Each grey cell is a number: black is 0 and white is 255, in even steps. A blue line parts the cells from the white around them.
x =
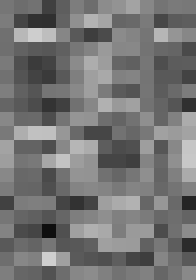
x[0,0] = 118
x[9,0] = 121
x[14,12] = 105
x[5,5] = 127
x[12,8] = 102
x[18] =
[110, 135, 129, 207, 160, 90, 84, 79, 94, 69, 62, 134, 111, 89]
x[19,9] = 122
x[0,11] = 116
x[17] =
[89, 107, 100, 118, 86, 88, 96, 160, 156, 155, 97, 120, 93, 43]
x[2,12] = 149
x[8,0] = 136
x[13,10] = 129
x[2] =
[112, 184, 206, 190, 134, 89, 62, 75, 139, 132, 117, 182, 149, 135]
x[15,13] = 100
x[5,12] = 89
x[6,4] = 119
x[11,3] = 167
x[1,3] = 48
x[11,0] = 158
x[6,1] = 97
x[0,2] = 114
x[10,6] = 172
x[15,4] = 102
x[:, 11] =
[116, 71, 182, 104, 78, 89, 92, 100, 101, 161, 86, 104, 100, 104, 151, 104, 76, 120, 134, 102]
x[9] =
[121, 174, 193, 192, 151, 105, 70, 70, 114, 103, 120, 161, 155, 163]
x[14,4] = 68
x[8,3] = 77
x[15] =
[118, 101, 96, 84, 102, 126, 132, 143, 128, 133, 123, 104, 110, 100]
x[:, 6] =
[109, 179, 62, 131, 173, 159, 159, 135, 147, 70, 172, 147, 147, 136, 68, 132, 176, 96, 84, 140]
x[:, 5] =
[125, 144, 89, 119, 139, 127, 137, 113, 149, 105, 182, 157, 148, 132, 50, 126, 160, 88, 90, 135]
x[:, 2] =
[114, 49, 206, 90, 59, 67, 85, 76, 106, 193, 99, 121, 106, 101, 127, 96, 69, 100, 129, 99]
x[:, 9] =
[163, 105, 132, 136, 96, 132, 84, 161, 114, 103, 80, 63, 118, 132, 178, 133, 154, 155, 69, 122]
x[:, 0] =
[118, 124, 112, 111, 122, 113, 126, 101, 136, 121, 163, 158, 136, 124, 65, 118, 131, 89, 110, 126]
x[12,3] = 74
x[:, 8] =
[147, 102, 139, 135, 101, 129, 91, 153, 100, 114, 76, 69, 102, 121, 171, 128, 125, 156, 94, 114]
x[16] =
[131, 75, 69, 14, 80, 160, 176, 169, 125, 154, 155, 76, 112, 140]

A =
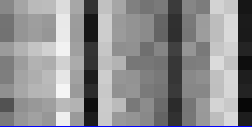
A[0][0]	136
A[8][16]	217
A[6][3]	183
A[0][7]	193
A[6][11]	117
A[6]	[144, 167, 181, 183, 245, 154, 43, 200, 145, 149, 122, 117, 58, 135, 135, 191, 214, 35]
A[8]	[122, 151, 161, 151, 239, 154, 28, 202, 153, 148, 137, 100, 49, 119, 153, 189, 217, 29]
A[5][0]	126
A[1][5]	156
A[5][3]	186
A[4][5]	171
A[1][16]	217
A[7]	[82, 144, 152, 159, 186, 179, 14, 203, 187, 121, 140, 107, 43, 118, 154, 212, 201, 7]
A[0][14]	124
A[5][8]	150
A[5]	[126, 164, 174, 186, 230, 161, 29, 205, 150, 147, 128, 121, 54, 137, 143, 192, 215, 30]
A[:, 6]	[50, 22, 22, 52, 50, 29, 43, 14, 28]
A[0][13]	134
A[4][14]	127
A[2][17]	26
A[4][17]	14
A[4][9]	119
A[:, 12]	[59, 48, 47, 65, 55, 54, 58, 43, 49]
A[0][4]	220
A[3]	[155, 178, 196, 209, 242, 160, 52, 198, 143, 145, 111, 133, 65, 149, 121, 197, 209, 36]

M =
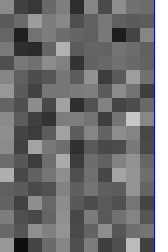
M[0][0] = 139
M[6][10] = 62
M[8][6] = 116
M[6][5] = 123
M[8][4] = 125
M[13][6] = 116
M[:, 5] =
[46, 79, 101, 92, 51, 92, 123, 47, 126, 92, 48, 60, 79, 95, 89, 72, 74, 79]
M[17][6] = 124
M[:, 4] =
[126, 136, 109, 177, 129, 119, 118, 161, 125, 161, 110, 170, 142, 130, 140, 143, 148, 133]
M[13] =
[96, 91, 74, 82, 130, 95, 116, 95, 92, 147, 100]
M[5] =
[133, 96, 77, 86, 119, 92, 145, 60, 90, 157, 113]
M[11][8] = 130
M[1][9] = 91
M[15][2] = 72
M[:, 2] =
[56, 156, 114, 42, 112, 77, 67, 140, 64, 60, 163, 60, 97, 74, 142, 72, 143, 69]
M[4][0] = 79
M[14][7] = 90
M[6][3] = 118
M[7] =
[100, 79, 140, 72, 161, 47, 82, 130, 68, 77, 105]
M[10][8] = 76
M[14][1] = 66
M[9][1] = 68
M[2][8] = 30
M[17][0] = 152
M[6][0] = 151
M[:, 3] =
[105, 124, 125, 101, 140, 86, 118, 72, 51, 92, 120, 110, 118, 82, 104, 101, 128, 107]
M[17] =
[152, 15, 69, 107, 133, 79, 124, 62, 78, 187, 64]
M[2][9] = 68
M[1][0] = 91
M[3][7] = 99

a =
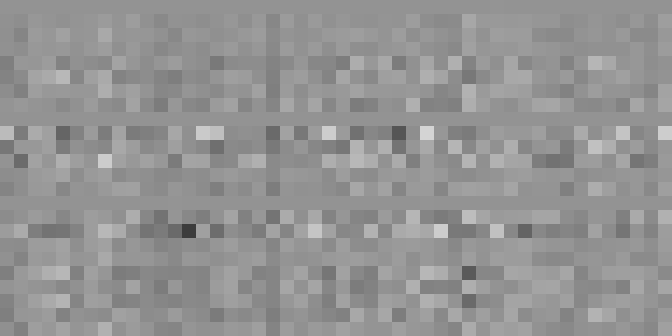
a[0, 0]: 147
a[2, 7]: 169
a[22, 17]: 137
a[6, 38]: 144
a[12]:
[141, 143, 154, 157, 163, 142, 154, 158, 139, 145, 143, 137, 138, 143, 141, 150, 154, 149, 146, 138, 153, 151, 149, 140, 157, 142, 140, 152, 154, 150, 156, 152, 141, 140, 145, 148, 155, 157, 151, 149, 151, 141, 145, 147, 150, 151, 145, 150]
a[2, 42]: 150
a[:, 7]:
[147, 155, 169, 157, 137, 170, 174, 142, 147, 124, 136, 204, 158, 153, 147, 153, 184, 161, 169, 150, 142, 157, 140, 177]
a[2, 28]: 157
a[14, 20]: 147
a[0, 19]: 147
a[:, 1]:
[147, 142, 133, 142, 151, 139, 129, 152, 147, 123, 152, 107, 143, 142, 147, 146, 171, 140, 132, 153, 152, 147, 150, 129]
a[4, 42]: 182
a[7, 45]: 166
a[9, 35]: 157
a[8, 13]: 147
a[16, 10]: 116
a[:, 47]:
[147, 158, 152, 156, 146, 147, 163, 165, 147, 205, 151, 154, 150, 159, 147, 177, 157, 156, 152, 138, 166, 141, 153, 160]
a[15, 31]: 123
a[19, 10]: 136
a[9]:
[187, 123, 171, 160, 101, 130, 155, 124, 163, 123, 127, 133, 167, 144, 202, 191, 141, 144, 142, 106, 162, 120, 156, 205, 155, 113, 135, 129, 85, 142, 212, 151, 128, 123, 142, 157, 152, 152, 159, 139, 140, 171, 143, 156, 196, 134, 142, 205]
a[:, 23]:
[147, 145, 153, 143, 135, 132, 150, 135, 146, 205, 129, 174, 140, 141, 147, 131, 162, 139, 153, 118, 135, 127, 134, 150]
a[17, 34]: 148
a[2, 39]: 138
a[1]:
[145, 142, 151, 148, 145, 148, 150, 155, 148, 157, 145, 137, 146, 145, 142, 146, 151, 143, 152, 135, 155, 144, 154, 145, 150, 146, 145, 148, 147, 157, 142, 138, 139, 167, 153, 153, 152, 153, 150, 150, 142, 144, 149, 146, 142, 151, 142, 158]
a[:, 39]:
[147, 150, 138, 149, 148, 146, 140, 166, 146, 139, 151, 114, 149, 148, 147, 165, 127, 149, 137, 155, 165, 151, 151, 140]
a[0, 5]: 147
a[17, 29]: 155
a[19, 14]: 132
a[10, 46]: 138
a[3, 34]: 150
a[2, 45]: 139
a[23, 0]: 144
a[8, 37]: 147
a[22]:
[127, 150, 151, 156, 130, 146, 143, 140, 161, 157, 140, 142, 155, 143, 139, 123, 142, 137, 144, 126, 144, 148, 140, 134, 129, 168, 148, 167, 125, 152, 160, 137, 168, 144, 159, 146, 166, 140, 149, 151, 131, 146, 179, 166, 144, 155, 140, 153]
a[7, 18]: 146

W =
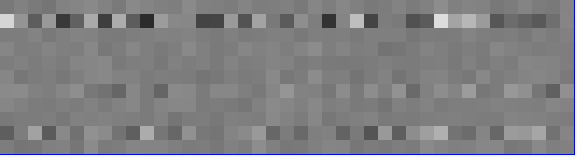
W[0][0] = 121
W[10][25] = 119
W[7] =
[134, 129, 124, 123, 127, 124, 130, 123, 130, 135, 123, 132, 135, 135, 123, 125, 122, 118, 129, 138, 134, 128, 136, 126, 129, 122, 124, 116, 129, 125, 131, 123, 126, 126, 127, 130, 128, 127, 126, 134, 131]
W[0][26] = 121
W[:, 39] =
[121, 111, 124, 126, 131, 131, 96, 134, 126, 114, 127]
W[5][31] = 132
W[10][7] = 123
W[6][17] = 127
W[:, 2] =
[122, 93, 131, 126, 124, 124, 129, 124, 124, 162, 119]
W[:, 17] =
[132, 83, 123, 134, 125, 123, 127, 118, 127, 138, 125]
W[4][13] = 125
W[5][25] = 116
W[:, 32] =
[128, 164, 124, 122, 121, 124, 132, 126, 128, 115, 128]
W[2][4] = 127
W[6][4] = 134
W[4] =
[125, 129, 124, 128, 124, 133, 134, 136, 122, 126, 127, 120, 129, 125, 128, 122, 131, 125, 127, 132, 130, 122, 126, 122, 121, 122, 124, 127, 124, 123, 126, 127, 121, 129, 122, 128, 124, 134, 132, 131, 126]
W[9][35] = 103
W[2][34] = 126
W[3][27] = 115
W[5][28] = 116
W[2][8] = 122
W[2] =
[125, 125, 131, 121, 127, 131, 130, 123, 122, 126, 127, 130, 129, 131, 125, 122, 128, 123, 125, 128, 128, 121, 127, 126, 127, 122, 127, 127, 127, 119, 124, 123, 124, 132, 126, 124, 126, 121, 129, 124, 129]
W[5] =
[134, 119, 124, 126, 120, 127, 134, 136, 130, 130, 123, 126, 125, 124, 117, 120, 127, 123, 125, 137, 120, 124, 140, 126, 127, 116, 124, 130, 116, 123, 131, 132, 124, 120, 136, 124, 128, 132, 134, 131, 122]
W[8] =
[121, 124, 124, 126, 120, 129, 128, 130, 127, 126, 123, 130, 117, 124, 125, 120, 128, 127, 125, 137, 130, 124, 135, 119, 125, 128, 131, 122, 124, 123, 126, 127, 128, 126, 124, 124, 132, 130, 129, 126, 125]
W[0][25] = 128
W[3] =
[134, 125, 126, 132, 127, 126, 136, 120, 125, 135, 127, 122, 126, 137, 128, 122, 125, 134, 129, 132, 126, 132, 140, 126, 132, 125, 127, 115, 118, 123, 131, 127, 122, 126, 123, 135, 130, 127, 124, 126, 126]
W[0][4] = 130
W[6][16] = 135
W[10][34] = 135
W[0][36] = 124
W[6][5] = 142
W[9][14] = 120
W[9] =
[94, 125, 162, 91, 137, 113, 145, 139, 115, 95, 172, 118, 103, 145, 120, 117, 132, 138, 153, 103, 124, 105, 127, 129, 99, 122, 84, 153, 94, 141, 159, 176, 115, 108, 133, 103, 155, 152, 166, 114, 133]
